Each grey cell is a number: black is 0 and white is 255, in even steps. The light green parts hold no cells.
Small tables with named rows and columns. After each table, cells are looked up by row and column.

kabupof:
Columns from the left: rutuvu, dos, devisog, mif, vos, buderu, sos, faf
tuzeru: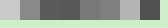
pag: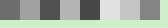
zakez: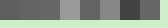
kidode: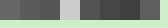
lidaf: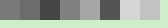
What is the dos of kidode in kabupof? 91
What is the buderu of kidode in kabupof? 70
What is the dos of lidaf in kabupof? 108
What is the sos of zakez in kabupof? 67
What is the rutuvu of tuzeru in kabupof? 201
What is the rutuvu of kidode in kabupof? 103
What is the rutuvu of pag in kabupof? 110
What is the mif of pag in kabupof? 180
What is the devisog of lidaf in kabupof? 69
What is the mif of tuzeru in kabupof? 87
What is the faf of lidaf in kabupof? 194

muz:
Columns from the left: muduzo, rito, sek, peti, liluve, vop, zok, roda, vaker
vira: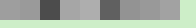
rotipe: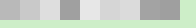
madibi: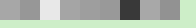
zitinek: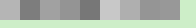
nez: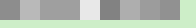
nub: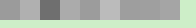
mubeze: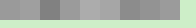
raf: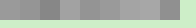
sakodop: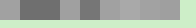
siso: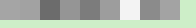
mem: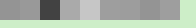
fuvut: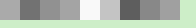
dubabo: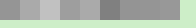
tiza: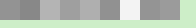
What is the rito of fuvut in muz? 114
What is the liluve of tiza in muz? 175
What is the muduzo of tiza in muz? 147
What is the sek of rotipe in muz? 222
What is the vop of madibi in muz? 153
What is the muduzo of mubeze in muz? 154
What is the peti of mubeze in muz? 155
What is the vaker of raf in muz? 144
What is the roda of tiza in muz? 148
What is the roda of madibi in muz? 168
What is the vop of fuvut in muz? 196
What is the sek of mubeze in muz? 129
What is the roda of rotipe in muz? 163
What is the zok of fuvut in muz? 94
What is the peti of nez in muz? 159
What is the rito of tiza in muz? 136
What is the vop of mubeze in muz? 166
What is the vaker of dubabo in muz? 152
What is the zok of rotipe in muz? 219
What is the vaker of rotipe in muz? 159
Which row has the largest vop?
rotipe

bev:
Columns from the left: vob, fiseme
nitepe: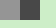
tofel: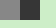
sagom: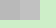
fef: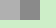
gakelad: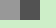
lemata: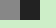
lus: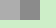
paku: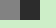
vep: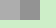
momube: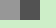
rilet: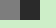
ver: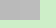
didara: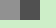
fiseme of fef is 138
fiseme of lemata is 34
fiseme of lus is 139
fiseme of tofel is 54
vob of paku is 130
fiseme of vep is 147
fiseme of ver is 188
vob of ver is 186

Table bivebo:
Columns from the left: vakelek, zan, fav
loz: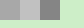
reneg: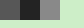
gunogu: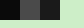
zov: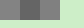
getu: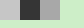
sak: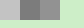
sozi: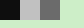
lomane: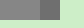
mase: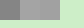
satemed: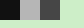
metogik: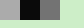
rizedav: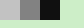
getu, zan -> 53
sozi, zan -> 193
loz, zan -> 193
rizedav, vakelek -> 194
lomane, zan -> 134
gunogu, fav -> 26
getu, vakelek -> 198
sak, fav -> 146
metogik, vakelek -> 171
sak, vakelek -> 195
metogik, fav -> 115
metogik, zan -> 10
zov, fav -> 128
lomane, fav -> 111
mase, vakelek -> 133

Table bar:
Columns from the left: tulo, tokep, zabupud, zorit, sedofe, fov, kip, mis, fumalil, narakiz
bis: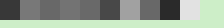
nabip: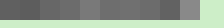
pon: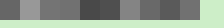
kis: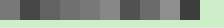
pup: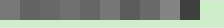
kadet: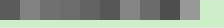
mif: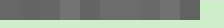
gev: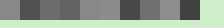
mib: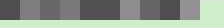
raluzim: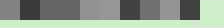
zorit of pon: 113
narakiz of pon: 113
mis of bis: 104
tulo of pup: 120
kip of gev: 72
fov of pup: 119
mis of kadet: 107

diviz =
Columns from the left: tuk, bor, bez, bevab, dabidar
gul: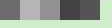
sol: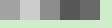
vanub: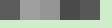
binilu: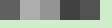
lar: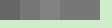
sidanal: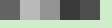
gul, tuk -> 107
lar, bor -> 118
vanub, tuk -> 92
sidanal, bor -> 185
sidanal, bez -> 147
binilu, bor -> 173
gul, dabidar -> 84
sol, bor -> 205
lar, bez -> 130
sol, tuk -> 162
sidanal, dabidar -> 77
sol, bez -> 141
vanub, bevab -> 74
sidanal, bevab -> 58
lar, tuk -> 102
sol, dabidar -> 105
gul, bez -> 145
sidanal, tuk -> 99
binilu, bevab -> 65

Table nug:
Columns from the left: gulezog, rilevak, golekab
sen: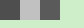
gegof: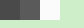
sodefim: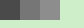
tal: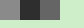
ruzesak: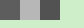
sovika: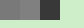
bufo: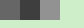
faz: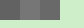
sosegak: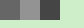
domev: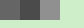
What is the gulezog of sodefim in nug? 74
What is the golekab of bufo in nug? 146
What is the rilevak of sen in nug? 193
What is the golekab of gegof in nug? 251
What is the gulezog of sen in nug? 78
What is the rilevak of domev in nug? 75
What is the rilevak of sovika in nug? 128
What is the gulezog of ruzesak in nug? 93
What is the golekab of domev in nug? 144
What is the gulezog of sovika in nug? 121
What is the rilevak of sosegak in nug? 147
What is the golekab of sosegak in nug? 69
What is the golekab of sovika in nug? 56
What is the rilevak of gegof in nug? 90
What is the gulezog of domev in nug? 101
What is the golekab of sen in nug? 90

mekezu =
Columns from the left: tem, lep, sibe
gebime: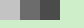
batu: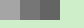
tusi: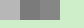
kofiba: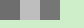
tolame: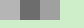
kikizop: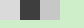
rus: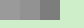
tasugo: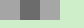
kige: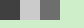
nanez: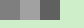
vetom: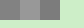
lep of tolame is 109
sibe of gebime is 75
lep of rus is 146
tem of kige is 64
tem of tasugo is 165
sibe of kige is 110
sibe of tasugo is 166

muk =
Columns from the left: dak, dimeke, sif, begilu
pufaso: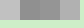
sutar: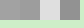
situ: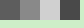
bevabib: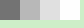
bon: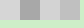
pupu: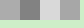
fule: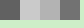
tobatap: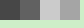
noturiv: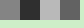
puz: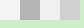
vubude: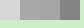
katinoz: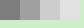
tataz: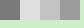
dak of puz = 244
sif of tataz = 195
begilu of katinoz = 225
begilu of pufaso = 177
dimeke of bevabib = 184
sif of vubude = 165
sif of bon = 211
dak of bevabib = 115
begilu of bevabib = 254
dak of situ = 93
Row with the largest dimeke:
tataz

